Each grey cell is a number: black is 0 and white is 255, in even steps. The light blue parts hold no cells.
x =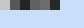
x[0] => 198
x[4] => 108
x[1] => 87

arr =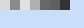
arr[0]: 218
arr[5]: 95
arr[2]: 224
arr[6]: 51

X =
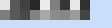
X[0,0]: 228
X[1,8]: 68
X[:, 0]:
[228, 124]
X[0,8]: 48
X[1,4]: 168
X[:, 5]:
[127, 140]

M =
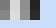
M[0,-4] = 121
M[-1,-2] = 146
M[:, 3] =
[35, 42]
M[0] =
[121, 215, 143, 35]

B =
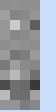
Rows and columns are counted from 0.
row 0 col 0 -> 143
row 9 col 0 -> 186
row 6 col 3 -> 135
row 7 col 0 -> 153
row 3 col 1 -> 136
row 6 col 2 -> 139
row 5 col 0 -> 155
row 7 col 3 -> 112
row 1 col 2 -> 137
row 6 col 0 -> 122
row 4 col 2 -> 143
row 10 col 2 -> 125

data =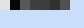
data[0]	227
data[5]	48
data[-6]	6
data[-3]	61

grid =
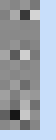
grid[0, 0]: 144
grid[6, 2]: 132
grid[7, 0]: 142
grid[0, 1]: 134
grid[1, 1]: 170
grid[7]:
[142, 135, 141, 138]
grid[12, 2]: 98
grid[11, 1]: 22
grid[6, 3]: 139
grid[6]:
[138, 145, 132, 139]
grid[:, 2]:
[149, 56, 135, 138, 124, 207, 132, 141, 109, 159, 179, 199, 98]
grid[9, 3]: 152

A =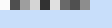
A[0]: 250
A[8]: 141
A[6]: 105
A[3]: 213

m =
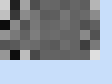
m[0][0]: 208
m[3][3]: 125
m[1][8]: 106
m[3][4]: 105
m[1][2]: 139
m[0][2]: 163
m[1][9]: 139
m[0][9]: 181
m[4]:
[84, 90, 111, 107, 95, 90, 109, 100, 62, 121]
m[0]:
[208, 32, 163, 78, 104, 102, 91, 102, 94, 181]
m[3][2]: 99
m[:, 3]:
[78, 118, 120, 125, 107, 72]
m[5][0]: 151
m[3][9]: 82
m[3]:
[147, 121, 99, 125, 105, 108, 101, 101, 137, 82]
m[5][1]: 13
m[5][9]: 223
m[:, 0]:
[208, 192, 12, 147, 84, 151]

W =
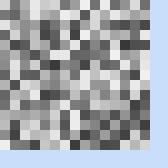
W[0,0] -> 212
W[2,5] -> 117
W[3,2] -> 139
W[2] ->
[226, 173, 142, 157, 80, 117, 174, 84, 163, 215, 133, 93, 78, 107, 72]
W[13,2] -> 222
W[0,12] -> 146
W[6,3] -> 206
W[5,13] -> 167
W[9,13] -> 211
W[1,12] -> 197
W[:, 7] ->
[157, 220, 84, 66, 229, 100, 123, 112, 204, 191, 123, 235, 236, 171, 60]
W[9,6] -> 116
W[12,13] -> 118
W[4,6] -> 151
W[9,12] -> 93
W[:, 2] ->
[176, 161, 142, 139, 90, 122, 139, 95, 219, 169, 100, 159, 193, 222, 119]
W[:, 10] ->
[235, 174, 133, 208, 92, 128, 98, 228, 149, 131, 193, 136, 75, 157, 74]
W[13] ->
[140, 66, 222, 185, 191, 229, 108, 171, 64, 102, 157, 101, 66, 208, 107]
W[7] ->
[99, 219, 95, 92, 183, 138, 194, 112, 232, 192, 228, 204, 129, 74, 240]
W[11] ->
[180, 166, 159, 173, 152, 209, 103, 235, 79, 112, 136, 81, 147, 82, 126]
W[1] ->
[119, 102, 161, 230, 177, 161, 236, 220, 88, 217, 174, 231, 197, 162, 181]
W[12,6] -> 84
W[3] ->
[103, 210, 139, 190, 70, 95, 222, 66, 239, 154, 208, 166, 179, 112, 232]
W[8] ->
[180, 79, 219, 204, 146, 130, 173, 204, 231, 149, 149, 236, 147, 234, 191]
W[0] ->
[212, 122, 176, 232, 203, 212, 117, 157, 239, 113, 235, 108, 146, 219, 111]
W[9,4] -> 66

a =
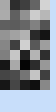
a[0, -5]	169
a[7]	[69, 76, 117, 196, 63]
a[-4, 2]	33
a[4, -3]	208
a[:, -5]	[169, 171, 95, 148, 134, 127, 22, 69, 22]
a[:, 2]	[63, 145, 102, 178, 208, 33, 5, 117, 28]
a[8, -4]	70
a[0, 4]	211
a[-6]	[148, 162, 178, 41, 20]
